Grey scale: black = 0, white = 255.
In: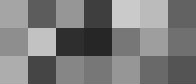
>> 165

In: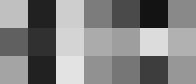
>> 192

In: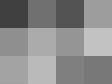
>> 64

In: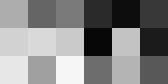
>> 173

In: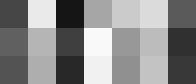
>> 70

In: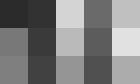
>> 43

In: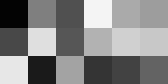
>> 3

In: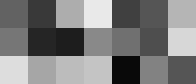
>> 98
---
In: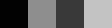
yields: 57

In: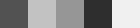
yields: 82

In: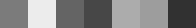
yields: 71

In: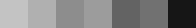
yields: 99

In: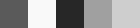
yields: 90

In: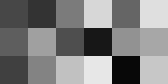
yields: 23
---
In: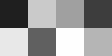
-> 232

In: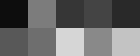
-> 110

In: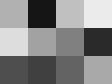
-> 78

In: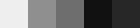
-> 143

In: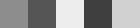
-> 85

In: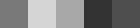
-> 213

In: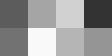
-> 114
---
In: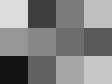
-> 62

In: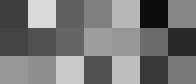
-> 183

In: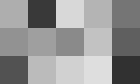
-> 216

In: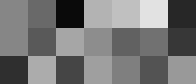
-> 192

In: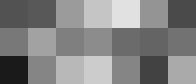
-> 225

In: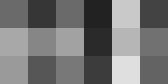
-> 34

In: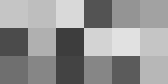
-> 83

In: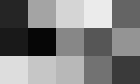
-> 213

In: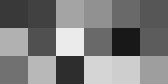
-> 145

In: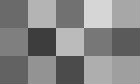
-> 113
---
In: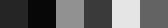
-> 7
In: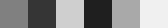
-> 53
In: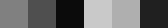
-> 79
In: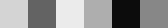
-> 99
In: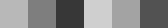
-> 126
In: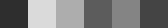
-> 218
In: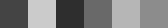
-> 203
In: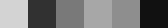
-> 49
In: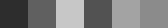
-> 96
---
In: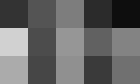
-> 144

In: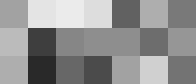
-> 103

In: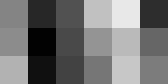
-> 66

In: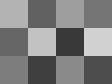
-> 138

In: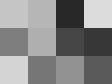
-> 146

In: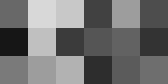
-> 178

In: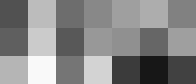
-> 117
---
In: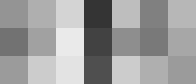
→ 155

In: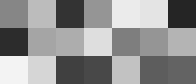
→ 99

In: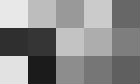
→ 95

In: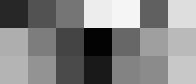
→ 200

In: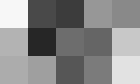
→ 226

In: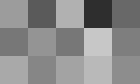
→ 141
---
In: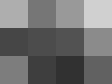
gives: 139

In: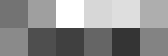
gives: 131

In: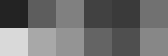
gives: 135

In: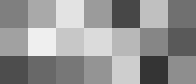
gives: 89

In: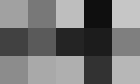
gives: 127

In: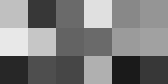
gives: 161

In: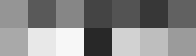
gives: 155

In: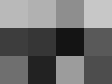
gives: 89

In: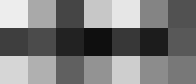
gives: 88

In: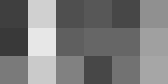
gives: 160
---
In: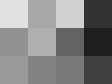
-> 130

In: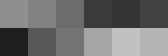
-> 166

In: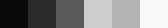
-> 206

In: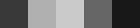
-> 202

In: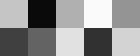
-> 225

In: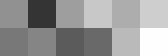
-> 105

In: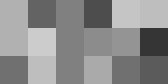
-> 170

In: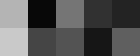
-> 83

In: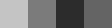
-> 123
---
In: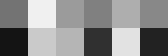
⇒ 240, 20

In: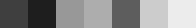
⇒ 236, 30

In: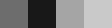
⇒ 201, 24

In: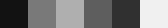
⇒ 240, 18

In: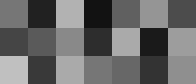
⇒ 192, 18

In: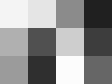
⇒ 252, 32
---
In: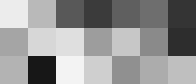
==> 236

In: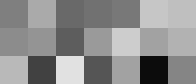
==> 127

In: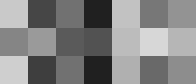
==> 201

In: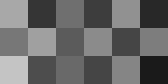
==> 168

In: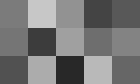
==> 123

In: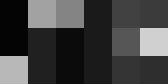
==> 4

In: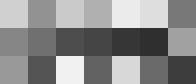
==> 208
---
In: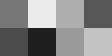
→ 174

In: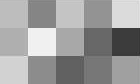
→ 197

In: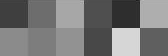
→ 167

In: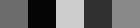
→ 205

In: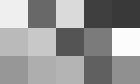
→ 218

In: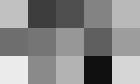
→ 79
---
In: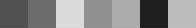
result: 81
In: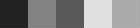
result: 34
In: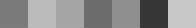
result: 122
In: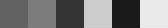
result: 98
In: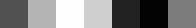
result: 81
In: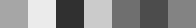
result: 166
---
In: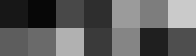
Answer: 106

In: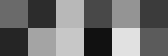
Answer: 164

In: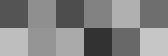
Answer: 149

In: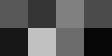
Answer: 193

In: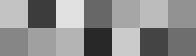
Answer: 160

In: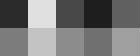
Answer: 195
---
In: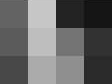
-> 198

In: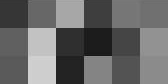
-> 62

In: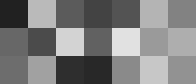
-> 83

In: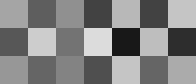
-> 184

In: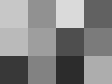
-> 145

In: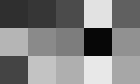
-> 75
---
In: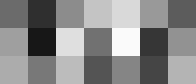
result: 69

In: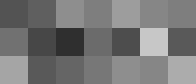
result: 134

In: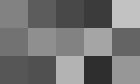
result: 46

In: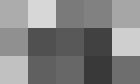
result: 57

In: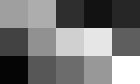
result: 152

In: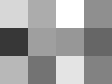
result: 228
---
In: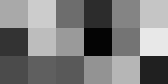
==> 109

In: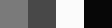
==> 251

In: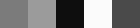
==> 14

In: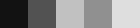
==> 193

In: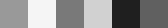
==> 121

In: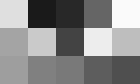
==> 40

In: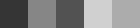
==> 82

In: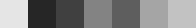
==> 64

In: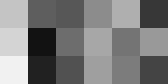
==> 87

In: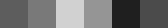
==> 209
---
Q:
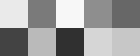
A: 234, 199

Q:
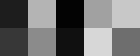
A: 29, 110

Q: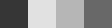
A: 54, 104

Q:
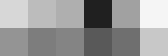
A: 215, 200

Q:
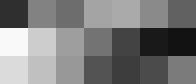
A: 47, 123

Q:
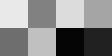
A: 233, 33

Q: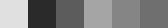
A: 224, 111

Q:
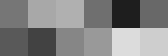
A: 118, 206

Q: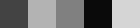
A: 67, 213

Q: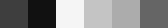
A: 62, 101
